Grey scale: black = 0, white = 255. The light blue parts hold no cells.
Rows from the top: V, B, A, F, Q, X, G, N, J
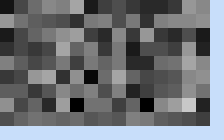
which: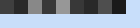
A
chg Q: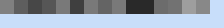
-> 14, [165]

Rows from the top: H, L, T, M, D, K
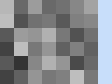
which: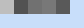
L
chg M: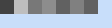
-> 4, [149]
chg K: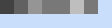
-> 5, [128]
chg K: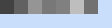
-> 7, [120]
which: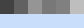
K
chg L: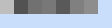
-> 7, [135]
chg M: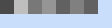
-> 1, [66]

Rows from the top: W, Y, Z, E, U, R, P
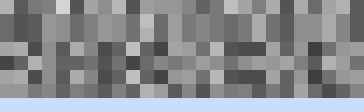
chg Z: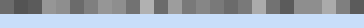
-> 25, [134]
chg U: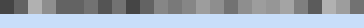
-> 11, [107]
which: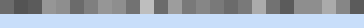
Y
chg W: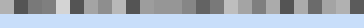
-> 2, [91]

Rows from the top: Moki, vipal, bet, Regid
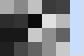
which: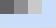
Regid
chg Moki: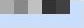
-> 4, [59]
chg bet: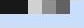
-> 3, [201]
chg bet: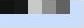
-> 1, [24]
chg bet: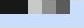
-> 5, [98]
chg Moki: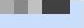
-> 4, [59]

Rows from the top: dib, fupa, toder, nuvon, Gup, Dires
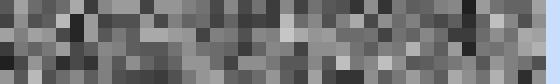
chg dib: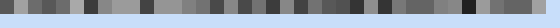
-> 30, [94]
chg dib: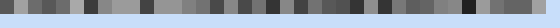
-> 20, [60]
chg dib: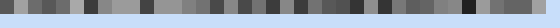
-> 22, [67]

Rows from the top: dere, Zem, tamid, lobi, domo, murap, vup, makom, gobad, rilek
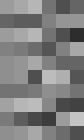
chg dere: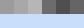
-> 4, [115]
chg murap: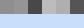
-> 3, [79]
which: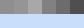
rilek
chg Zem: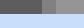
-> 1, [101]

